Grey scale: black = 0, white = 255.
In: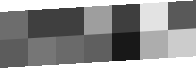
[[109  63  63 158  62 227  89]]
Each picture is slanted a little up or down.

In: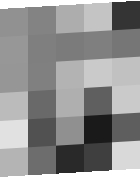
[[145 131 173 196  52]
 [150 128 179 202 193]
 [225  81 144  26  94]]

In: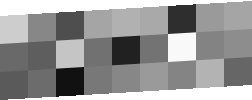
[[205 135  78 165 177 169  46 154 165]
 [ 90 108  17 120 135 154 132 179 102]]

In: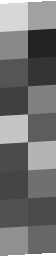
[[215 161]
 [ 85  52]
 [197  93]
 [ 69 112]
 [144 103]]

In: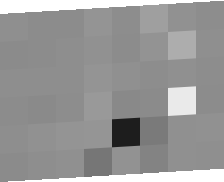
[[143 140 140 148 141 159 145 141]
 [142 142 142 148 144 141 144 141]
 [142 145 148 149  29 122 144 145]]

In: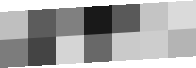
[[191  92 128  25  89 196 218]]

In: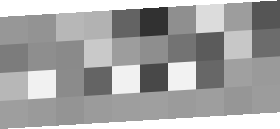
[[151 147 183 178  99  49 143 220 157  85]
 [183 241 139 100 241  72 242 103 160 154]]
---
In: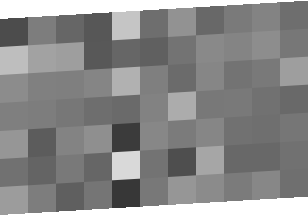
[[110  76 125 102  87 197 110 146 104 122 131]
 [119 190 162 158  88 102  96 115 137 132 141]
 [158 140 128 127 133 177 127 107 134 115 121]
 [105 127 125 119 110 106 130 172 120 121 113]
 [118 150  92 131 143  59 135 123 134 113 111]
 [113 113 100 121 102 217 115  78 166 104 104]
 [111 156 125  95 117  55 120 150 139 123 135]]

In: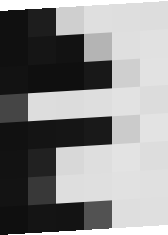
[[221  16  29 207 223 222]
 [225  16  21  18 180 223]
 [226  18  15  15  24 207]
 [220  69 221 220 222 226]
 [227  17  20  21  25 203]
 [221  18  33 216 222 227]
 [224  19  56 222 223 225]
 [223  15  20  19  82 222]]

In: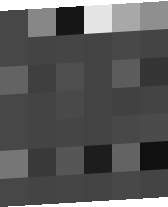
[[143  71 135  22 229 168]
 [ 68  71  68  69  67  72]
 [ 53  99  63  78  67  92]
 [ 68  71  68  73  67  65]
 [ 75  71  68  69  67  72]
 [ 16 118  57  86  29  99]
 [ 68  71  68  69  67  72]]

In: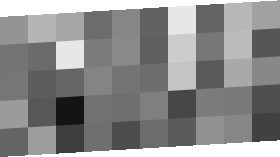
[[161 148 181 166 108 134  98 231  99 183]
 [ 86 116 107 231 124 137  95 204 119 188]
 [136 118  93 102 132 116 109 196  90 169]
 [ 79 155  87  20 113 111 127  70 123 121]
 [ 65 100 157  61 111  77 108  91 145 134]]

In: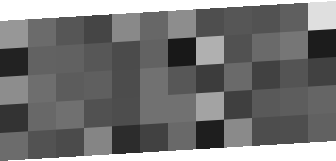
[[223 151 107  86  69 137 103 141  78  86  82  95]
 [ 28  34  98  97  87  75  98  24 176  81 106 118]
 [ 65 141 110  92  95  76 113  87  60 106  65  84]
 [101  51 104 112  81  77 113 113 163  63  89  93]
 [ 97 108  82  75 133  44  65 105  30 138  77  78]]

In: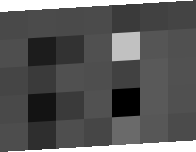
[[ 68  73  75  74  75  58  65]
 [ 80  78  28  50  80 193  85]
 [ 81  69  58  80  78  65  89]
 [ 80  73  19  58  81   0  89]
 [ 75  77  46  78  70 106  87]]

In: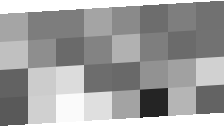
[[113 165 125 125 164 138 109 126]
 [114 192 142 106 131 177 126 107]
 [209  98 204 220 109 105 146 161]
 [ 99  89 208 250 223 163  36 181]]
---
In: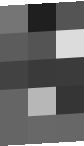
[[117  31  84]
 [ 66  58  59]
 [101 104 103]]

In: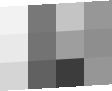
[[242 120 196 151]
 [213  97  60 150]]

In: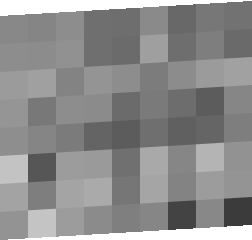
[[136 133 141 111 110 138 104 119 114]
 [155 160 131 148 141 124 140 155 161]
 [142 133 123 100  92 111  96 101 126]
 [163 126 164 170 118 165 131 156 148]]

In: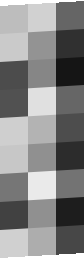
[[189 209 101]
 [ 76 134  21]
 [207 179  77]
 [118 234 115]
 [208 173  71]]

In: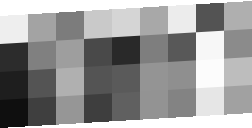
[[238 163 124 201 213 168 236  83 175]
 [ 30  84 176  84  90 148 143 252 189]]

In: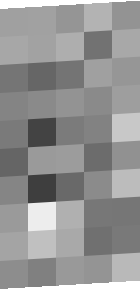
[[160 161 149 179 147]
 [117 102 116 160 150]
 [122  67 123 130 200]
 [133  62 105 139 188]
 [164 192 169 112 121]]

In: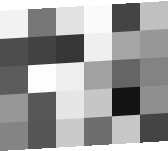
[[242 119 226 250  68 192]
 [ 92 253 239 161 101 131]
 [132  85 202 110 199  68]]

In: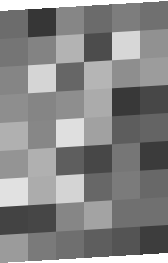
[[108  54 134 107 125 112]
 [133 213 102 181 142 156]
 [176 135 223 161  93 100]
 [225 172 212 103 123 104]
 [155 122 111  94  84  61]]

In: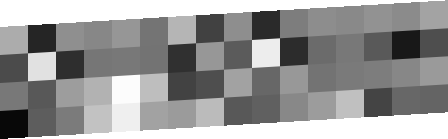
[[172  37 143 135 150 116 181  65 142  42 125 141 137 146 139 163]
 [120  88 157 178 252 190  66  78 162 103 152 115 122 125 135 154]]
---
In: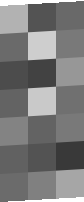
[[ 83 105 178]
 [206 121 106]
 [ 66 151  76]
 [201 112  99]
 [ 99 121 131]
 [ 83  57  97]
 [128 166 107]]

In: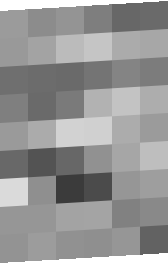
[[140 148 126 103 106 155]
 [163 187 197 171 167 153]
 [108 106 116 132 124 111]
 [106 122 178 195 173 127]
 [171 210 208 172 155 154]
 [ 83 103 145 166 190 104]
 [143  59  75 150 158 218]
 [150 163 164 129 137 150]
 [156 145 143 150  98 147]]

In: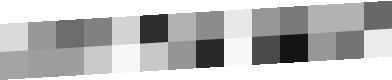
[[151 107 129 212  45 177 140 232 150 121 178 178 104 218]
 [158 158 201 246 199 149  41 247  74  20 150 115 234 164]]

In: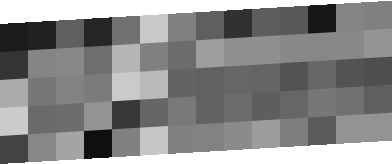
[[ 33  95  37 113 200 128  95  48  94  87  23 132 128  27]
 [133 136 110 181 128 108 157 143 144 136 135 136 148  52]
 [119 130 123 202 185  99  97 102 101  82 103  83  78 171]
 [106 109 148  56 101 121  98 109  94 102 119 113  95 203]
 [135 164  15 129 198 129 130 139 156 126  90 147 147  67]]

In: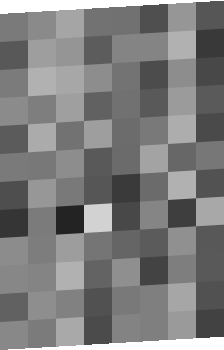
[[138 165 114 113  79 150  86 122]
 [158 149  92 132 132 177  57  88]
 [177 167 141 115  76 141  72 123]
 [126 159  97 113  89 155  90 139]
 [171 114 158 108 121 173  74  91]
 [120 141  89 107 163 103 119 122]
 [151 121  86  58 107 177  82  78]
 [123  35 210  72 133  62 168  53]
 [125 157 117 101  91 144  88 140]
 [132 177  99 143  67 126  89 135]
 [142 129  81 121 127 166  81  97]
 [123 169  75 131 127 154  66 136]]

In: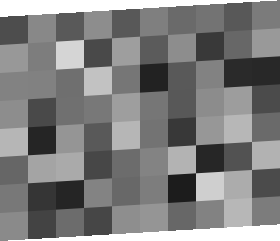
[[136  89 141  88 127 106 115  88 123  77]
 [125 213  73 158  91 141  57 103 153 152]
 [129 111 194 118  34  89 130  42  40 130]
 [ 73 112 120 158 118  88 140 157  75 141]
 [ 37 149  89 182 115  56 151 183 106 182]
 [164 170  71 108 131 179  38  82 178 102]
 [ 53  37 131 104 125  28 207 172  75 120]
 [ 67 108  70 142 149 103 130 183 124 138]]
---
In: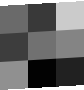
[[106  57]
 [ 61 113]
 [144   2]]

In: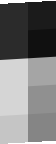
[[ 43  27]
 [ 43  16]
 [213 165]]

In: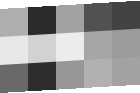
[[174  42]
 [232 210]
 [105  45]]

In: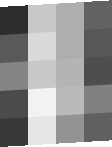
[[ 45 200]
 [ 89 217]
 [133 200]]

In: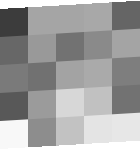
[[ 60 165]
 [103 153]
 [122 113]]

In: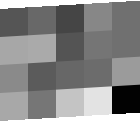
[[ 85 104]
 [167 170]
 [138  91]]
